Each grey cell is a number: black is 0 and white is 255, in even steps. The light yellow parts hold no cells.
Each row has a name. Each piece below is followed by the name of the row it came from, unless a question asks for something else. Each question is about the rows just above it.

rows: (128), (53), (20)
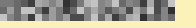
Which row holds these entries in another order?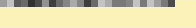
(53)
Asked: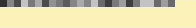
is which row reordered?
(53)
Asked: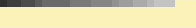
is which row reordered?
(20)
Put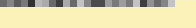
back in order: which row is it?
(20)
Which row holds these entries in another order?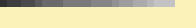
(128)

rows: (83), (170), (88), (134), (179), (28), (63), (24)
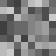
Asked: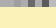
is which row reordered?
(63)
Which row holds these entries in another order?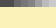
(24)
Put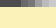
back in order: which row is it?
(170)
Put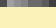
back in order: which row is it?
(134)
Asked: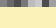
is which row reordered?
(24)

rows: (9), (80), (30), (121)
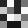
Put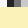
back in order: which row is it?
(80)
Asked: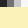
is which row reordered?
(80)
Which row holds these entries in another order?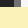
(9)
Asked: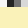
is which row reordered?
(30)

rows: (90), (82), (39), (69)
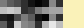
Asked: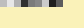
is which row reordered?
(69)
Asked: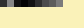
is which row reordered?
(90)

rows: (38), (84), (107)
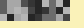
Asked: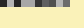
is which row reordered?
(38)
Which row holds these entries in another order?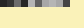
(84)

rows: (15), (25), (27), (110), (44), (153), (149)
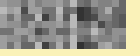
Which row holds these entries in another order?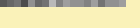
(110)
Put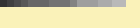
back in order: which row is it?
(149)
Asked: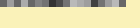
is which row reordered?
(25)
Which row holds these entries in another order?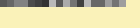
(27)

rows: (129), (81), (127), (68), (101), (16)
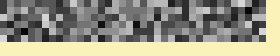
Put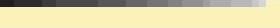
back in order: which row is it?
(127)
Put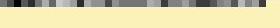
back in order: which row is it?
(81)
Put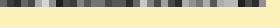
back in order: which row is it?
(129)
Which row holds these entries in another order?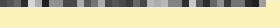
(129)
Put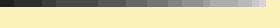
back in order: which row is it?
(129)

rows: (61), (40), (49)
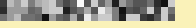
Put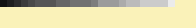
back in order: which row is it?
(40)
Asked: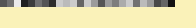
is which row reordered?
(40)
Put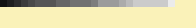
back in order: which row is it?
(49)
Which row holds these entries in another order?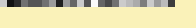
(61)
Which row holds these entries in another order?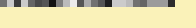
(40)
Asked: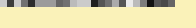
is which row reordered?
(40)
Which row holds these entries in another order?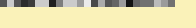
(49)

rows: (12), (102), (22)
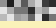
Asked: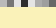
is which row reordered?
(22)
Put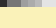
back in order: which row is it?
(102)

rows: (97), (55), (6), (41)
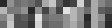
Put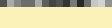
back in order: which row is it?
(97)
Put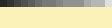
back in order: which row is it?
(6)
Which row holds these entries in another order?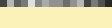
(55)
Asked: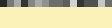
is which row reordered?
(41)
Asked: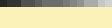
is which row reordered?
(41)
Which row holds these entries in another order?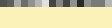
(55)

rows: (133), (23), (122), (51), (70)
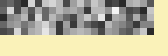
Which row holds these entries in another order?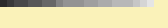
(122)
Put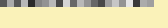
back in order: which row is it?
(122)
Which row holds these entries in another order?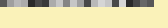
(133)
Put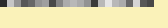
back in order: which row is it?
(70)
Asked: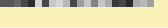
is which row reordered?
(133)
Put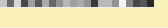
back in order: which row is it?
(23)
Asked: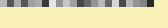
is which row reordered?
(122)

